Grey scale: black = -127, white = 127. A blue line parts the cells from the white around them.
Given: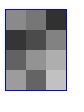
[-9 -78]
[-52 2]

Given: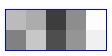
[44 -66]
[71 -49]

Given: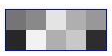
[9 100]
[114 47]

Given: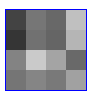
[-9 -23]
[-14 -26]

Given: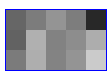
[-3 20]
[48 2]

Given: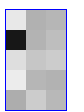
[49 54]
[51 62]
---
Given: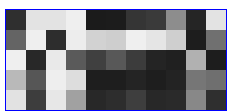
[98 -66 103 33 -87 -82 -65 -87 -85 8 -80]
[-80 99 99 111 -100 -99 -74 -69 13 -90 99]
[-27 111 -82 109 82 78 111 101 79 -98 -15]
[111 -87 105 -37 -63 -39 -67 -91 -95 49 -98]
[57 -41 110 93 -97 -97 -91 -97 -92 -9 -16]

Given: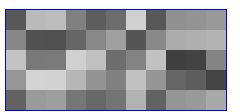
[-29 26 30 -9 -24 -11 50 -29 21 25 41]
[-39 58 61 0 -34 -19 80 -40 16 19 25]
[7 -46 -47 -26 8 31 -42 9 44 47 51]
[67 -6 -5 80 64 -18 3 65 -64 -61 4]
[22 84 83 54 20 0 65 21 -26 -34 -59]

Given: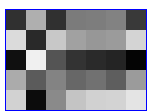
[82 -115 10 68 81 83 100]
[-79 47 -79 -4 -2 2 -70]
[91 -86 72 33 23 27 84]
[-111 112 -43 -76 -85 -91 -123]
[43 -36 3 -24 -14 -33 27]

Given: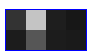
[-99 -41 -99 -101]
[-76 68 -97 -104]

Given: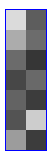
[28 -67]
[91 -34]
[44 -19]
[-20 -73]
[-56 -22]
[-28 -67]
[-44 77]

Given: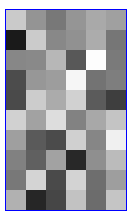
[49 -89 -57 66 -19 69]
[74 20 -7 21 41 32]
[-101 75 8 17 44 -9]
[7 9 55 -39 125 -5]
[-51 23 29 118 -12 -1]
[-53 76 43 81 -36 -65]
[81 34 93 2 40 68]
[31 -37 -52 80 6 112]
[1 -31 34 -87 15 59]
[-7 84 -53 83 -17 30]

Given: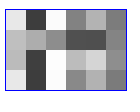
[104 -66 124 9 50 -4]
[104 -66 123 2 51 -3]
[63 45 13 -47 -48 4]
[59 -64 125 60 85 14]
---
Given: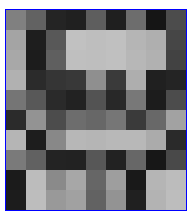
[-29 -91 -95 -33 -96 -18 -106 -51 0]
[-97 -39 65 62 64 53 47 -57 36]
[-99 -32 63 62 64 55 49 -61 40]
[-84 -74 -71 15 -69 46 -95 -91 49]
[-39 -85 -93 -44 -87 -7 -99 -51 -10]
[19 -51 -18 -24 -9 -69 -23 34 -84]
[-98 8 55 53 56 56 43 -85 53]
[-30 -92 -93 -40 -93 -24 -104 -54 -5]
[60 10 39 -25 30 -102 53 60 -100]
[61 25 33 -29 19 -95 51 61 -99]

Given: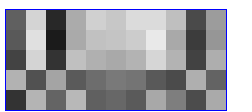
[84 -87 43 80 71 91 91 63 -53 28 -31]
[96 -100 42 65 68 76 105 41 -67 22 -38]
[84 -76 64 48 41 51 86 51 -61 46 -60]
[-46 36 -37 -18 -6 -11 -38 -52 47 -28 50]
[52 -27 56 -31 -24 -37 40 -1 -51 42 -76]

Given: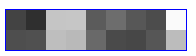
[-80 69 70 -36 -18 -40 -51 122 -60]
[-47 62 57 -22 -53 -56 -41 60 -49]

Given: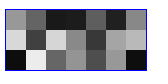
[-27 -102 -99 -33 -95 8 24]
[-63 86 9 -71 37 57 88]
[108 -25 20 -49 24 -113 -114]

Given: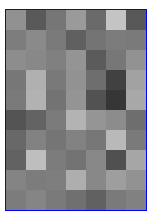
[-38 -9 26 -21 68 -39 17]
[10 -5 -31 -11 -3 -5 -2]
[8 0 20 -36 -8 18 13]
[48 -6 18 -17 -62 34 -8]
[50 -12 20 -45 -73 40 -5]
[-28 -4 51 21 12 -17 -43]
[2 -10 2 -8 57 -5 -23]
[62 -3 -12 8 -47 38 -29]
[-3 -1 46 8 30 18 4]
[5 -5 -15 -30 -5 1 -3]

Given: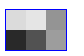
[101 20 91]
[-45 29 -86]

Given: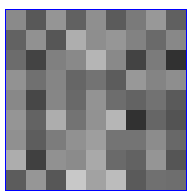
[-39 21 -30 15 -36 -5 24 -31 10]
[17 -41 46 14 22 2 -21 8 -29]
[-60 0 9 53 9 -60 -4 -78 -19]
[-15 5 -25 -12 -35 24 4 14 18]
[-56 6 -22 19 -18 -28 -13 -37 8]
[-28 45 -12 18 54 -78 -25 -44 21]
[-34 -3 17 30 -11 -11 12 -23 16]
[-63 17 11 41 -21 -29 21 -42 45]
[22 -40 72 34 60 -37 -15 -17 -35]

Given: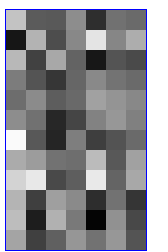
[-36 -38 13 -81 -14 -21 67]
[51 -50 8 100 6 45 -105]
[-62 40 -28 -104 -43 -53 56]
[-43 -73 -25 9 -12 -21 -3]
[11 -34 -22 33 20 8 -18]
[-14 -88 -58 2 23 0 13]
[-39 -90 -1 -65 -44 -21 122]
[28 -13 -17 59 -39 33 43]
[104 -54 -33 105 -27 40 83]
[-64 31 10 -82 -13 -74 52]
[-98 49 -6 -123 17 -55 61]
[-63 -31 22 -13 23 -43 36]
